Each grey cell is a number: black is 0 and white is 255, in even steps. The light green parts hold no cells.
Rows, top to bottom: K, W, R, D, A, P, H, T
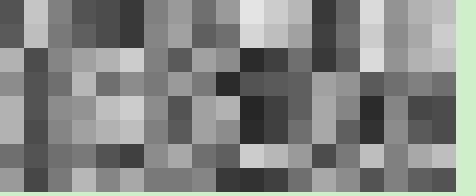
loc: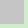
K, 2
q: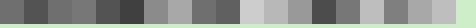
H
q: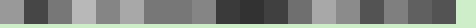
T
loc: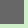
K, 15

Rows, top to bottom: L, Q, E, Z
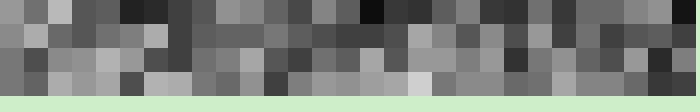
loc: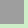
Z, 16
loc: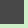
L, 13

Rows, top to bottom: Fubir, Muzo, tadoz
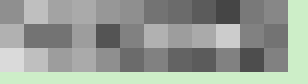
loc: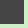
Fubir, 10
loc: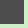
tadoz, 11
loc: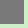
Fubir, 11
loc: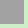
Fubir, 3
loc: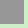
Fubir, 5
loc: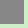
Fubir, 12
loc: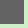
tadoz, 8

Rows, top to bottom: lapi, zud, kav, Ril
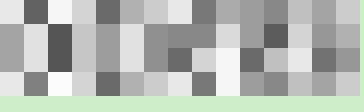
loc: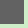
lapi, 2
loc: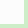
Ril, 3

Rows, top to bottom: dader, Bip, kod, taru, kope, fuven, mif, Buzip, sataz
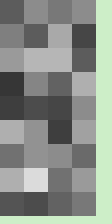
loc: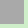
Bip, 3
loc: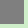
Bip, 1
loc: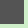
sataz, 1
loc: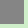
taru, 2

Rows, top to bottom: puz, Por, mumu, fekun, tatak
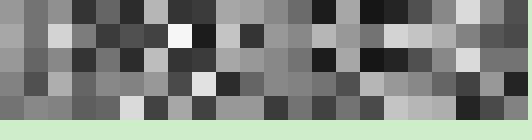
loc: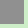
puz, 3
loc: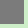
Por, 4
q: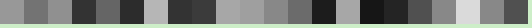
puz
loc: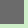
puz, 13
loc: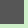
Por, 21
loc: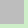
mumu, 7
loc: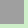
puz, 11

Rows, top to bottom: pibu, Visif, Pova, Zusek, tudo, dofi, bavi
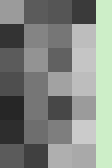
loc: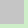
Pova, 4
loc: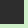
dofi, 1
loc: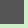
pibu, 3
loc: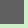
Pova, 3
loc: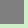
dofi, 3

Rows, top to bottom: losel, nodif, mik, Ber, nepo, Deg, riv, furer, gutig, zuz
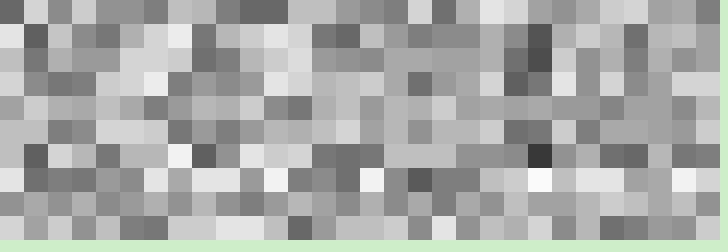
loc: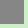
nepo, 26
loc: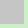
nodif, 3
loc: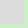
mik, 13

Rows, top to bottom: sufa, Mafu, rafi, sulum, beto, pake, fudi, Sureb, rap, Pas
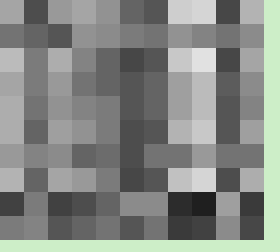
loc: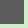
sulum, 10
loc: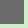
fudi, 5

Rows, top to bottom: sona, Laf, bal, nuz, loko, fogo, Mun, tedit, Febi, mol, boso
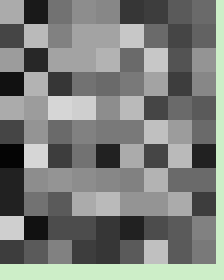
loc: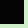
Mun, 1
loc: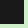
sona, 2
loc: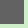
Laf, 9
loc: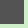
bal, 8

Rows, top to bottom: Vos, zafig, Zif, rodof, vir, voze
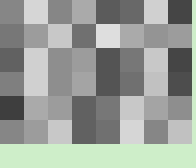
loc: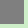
rodof, 1
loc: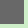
Vos, 6

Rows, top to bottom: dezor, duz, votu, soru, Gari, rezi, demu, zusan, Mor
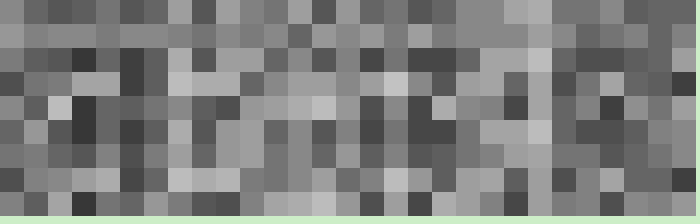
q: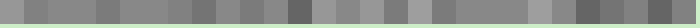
duz
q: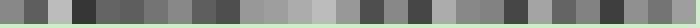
Gari
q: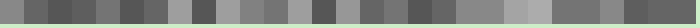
dezor
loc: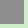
Gari, 27
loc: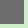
zusan, 15
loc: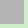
zusan, 10

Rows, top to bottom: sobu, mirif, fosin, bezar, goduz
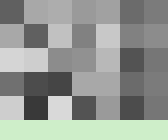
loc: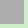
sobu, 3
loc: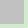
mirif, 3
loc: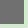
bezar, 1
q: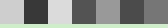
goduz
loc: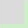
goduz, 3

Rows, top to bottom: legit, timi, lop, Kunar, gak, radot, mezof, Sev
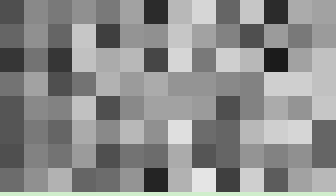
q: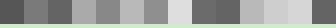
radot
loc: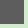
Sev, 12

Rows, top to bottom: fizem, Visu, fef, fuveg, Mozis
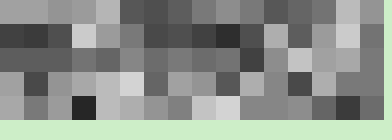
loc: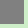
Mozis, 8
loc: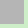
fizem, 5

